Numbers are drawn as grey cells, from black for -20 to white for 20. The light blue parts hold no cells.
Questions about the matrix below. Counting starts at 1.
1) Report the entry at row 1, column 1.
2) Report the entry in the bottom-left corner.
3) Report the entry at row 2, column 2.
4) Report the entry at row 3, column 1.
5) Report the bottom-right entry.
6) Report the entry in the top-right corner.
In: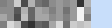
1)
0
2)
0
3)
2
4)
6
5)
12
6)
8

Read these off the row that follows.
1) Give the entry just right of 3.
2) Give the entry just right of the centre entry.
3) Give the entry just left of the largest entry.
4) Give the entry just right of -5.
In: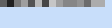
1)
-3
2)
5
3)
-9
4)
-15

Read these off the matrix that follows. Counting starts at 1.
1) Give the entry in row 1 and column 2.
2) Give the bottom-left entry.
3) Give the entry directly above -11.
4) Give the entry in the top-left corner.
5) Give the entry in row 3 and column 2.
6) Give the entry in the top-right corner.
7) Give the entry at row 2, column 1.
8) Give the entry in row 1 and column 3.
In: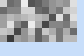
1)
-3
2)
5
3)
9
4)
13
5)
9
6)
15
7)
-3
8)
-1

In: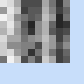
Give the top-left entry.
16
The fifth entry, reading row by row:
-8
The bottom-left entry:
-2
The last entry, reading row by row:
-6
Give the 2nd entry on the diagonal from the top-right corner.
-10
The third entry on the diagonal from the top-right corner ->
4
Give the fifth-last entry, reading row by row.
-8
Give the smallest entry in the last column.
-12
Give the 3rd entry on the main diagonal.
2
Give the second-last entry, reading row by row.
-10
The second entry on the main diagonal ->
16
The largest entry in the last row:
18
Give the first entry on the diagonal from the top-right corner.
0
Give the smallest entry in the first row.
-12
